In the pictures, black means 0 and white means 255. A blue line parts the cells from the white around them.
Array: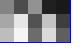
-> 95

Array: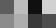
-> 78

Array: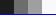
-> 249

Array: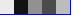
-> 188

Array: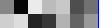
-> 153

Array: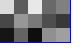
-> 159

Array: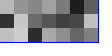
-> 128
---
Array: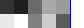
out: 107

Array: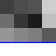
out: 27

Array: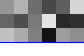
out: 121

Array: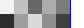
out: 103

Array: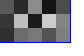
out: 26

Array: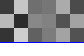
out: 136

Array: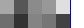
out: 139
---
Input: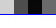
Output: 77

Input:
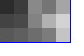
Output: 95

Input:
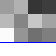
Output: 149

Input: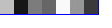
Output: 22

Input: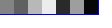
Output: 96

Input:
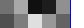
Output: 125

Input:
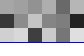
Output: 216

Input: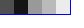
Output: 20

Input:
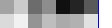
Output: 241
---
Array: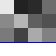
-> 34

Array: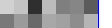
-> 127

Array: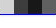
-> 61

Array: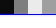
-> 126

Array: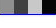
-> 64

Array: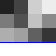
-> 67

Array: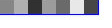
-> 106

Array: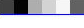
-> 211

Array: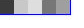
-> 222
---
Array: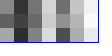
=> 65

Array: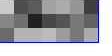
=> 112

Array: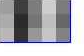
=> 43

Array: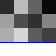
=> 78

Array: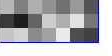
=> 29

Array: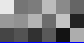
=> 146

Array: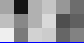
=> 136

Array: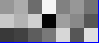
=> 179

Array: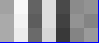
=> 242
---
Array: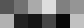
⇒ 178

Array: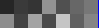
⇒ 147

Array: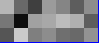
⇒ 182

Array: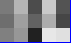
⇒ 201

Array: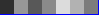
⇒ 151

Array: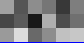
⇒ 193

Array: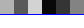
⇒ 131

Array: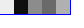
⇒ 140

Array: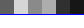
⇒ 138

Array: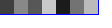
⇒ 136
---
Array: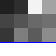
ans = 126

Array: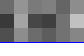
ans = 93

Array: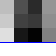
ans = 23

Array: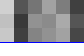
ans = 146

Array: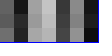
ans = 69

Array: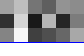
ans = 79

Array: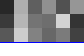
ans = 103

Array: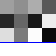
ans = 123

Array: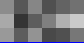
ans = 73
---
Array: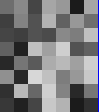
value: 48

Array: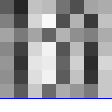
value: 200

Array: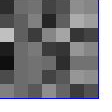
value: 81

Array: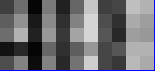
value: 170

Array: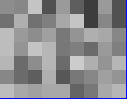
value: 182

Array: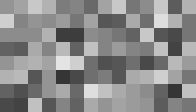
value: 118
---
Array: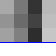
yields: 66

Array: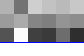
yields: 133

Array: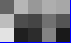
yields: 69

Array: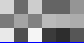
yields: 129

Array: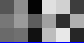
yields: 93

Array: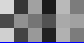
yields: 117

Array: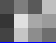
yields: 168
